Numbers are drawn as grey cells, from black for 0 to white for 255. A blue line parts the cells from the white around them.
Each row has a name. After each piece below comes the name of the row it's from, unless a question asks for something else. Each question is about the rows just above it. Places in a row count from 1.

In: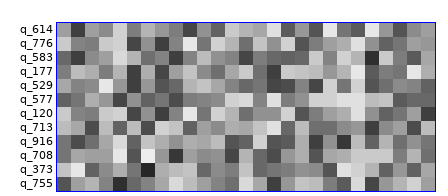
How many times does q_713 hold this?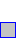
2
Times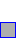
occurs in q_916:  3
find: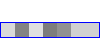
q_577
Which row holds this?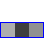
q_916

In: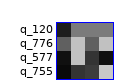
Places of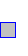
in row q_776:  2 4
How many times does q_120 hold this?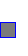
3
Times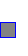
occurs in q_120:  0
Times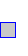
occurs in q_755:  1
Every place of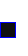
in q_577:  1 4
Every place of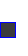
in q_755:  3
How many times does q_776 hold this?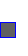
2

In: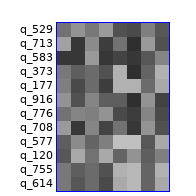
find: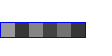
q_708
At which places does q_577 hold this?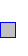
5 6
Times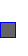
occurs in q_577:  1
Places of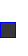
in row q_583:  1 2 4 6

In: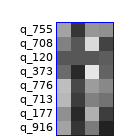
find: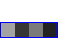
q_916
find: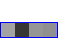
q_755
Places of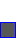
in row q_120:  1 2 3

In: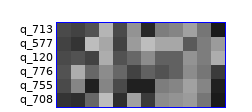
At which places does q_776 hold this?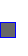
3 5
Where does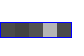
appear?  q_713
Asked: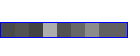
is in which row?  q_120
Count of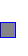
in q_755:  4

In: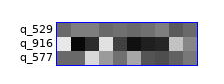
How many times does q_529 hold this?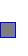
3
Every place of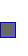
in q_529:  1 4 6 10
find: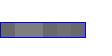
q_529

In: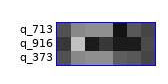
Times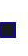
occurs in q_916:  3
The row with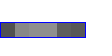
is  q_373
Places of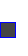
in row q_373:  7
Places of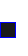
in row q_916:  3 5 6

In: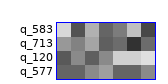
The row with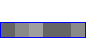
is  q_577
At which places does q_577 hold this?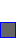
1 2 5 6
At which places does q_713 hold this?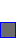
5 7
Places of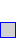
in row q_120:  5 6
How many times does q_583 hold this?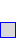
1

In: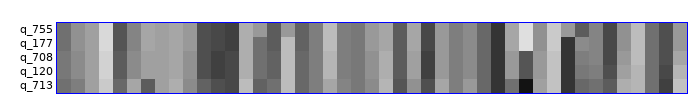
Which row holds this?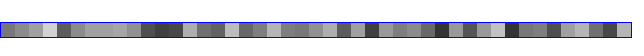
q_120
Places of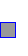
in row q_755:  10 15 17 23 28 37 45

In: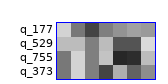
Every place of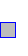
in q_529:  1 2 4
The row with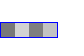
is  q_755
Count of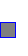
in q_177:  1
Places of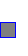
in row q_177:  4

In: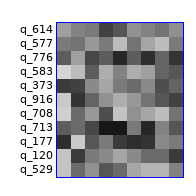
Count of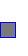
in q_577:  3
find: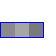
q_373
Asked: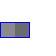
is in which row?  q_120
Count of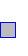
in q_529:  0

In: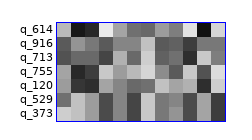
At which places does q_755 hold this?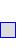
12
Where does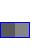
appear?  q_916
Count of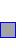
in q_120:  2
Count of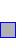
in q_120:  1
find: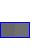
q_120
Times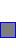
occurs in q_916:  0
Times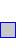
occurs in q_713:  1

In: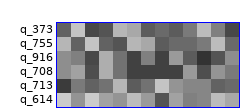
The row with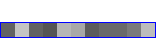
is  q_755
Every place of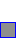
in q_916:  1 13
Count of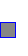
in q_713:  2
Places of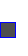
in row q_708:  3 11

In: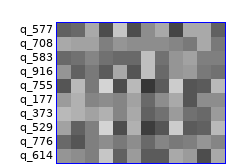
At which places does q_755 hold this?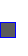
8 11
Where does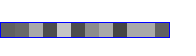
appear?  q_577
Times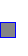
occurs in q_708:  1
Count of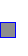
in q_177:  4
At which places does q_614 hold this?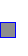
2
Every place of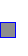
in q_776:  4 6
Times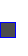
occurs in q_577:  2

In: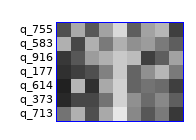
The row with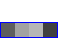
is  q_755
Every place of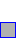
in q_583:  1 3 5
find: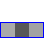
q_755

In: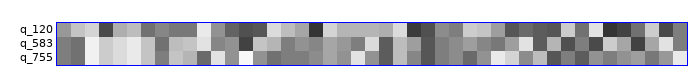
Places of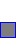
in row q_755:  1 8 17 18 28 37 40
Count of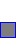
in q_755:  7
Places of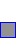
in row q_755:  13 15 21 23 31 39 41
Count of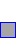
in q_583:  3
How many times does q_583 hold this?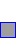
3
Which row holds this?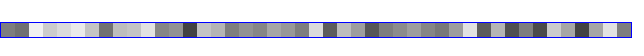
q_583
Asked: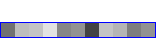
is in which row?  q_583

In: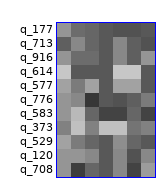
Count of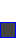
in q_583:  3
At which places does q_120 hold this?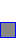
3 5 7
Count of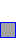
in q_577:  4
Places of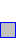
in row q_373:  2 4 5
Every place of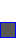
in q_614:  2 3 4 7
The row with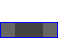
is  q_583

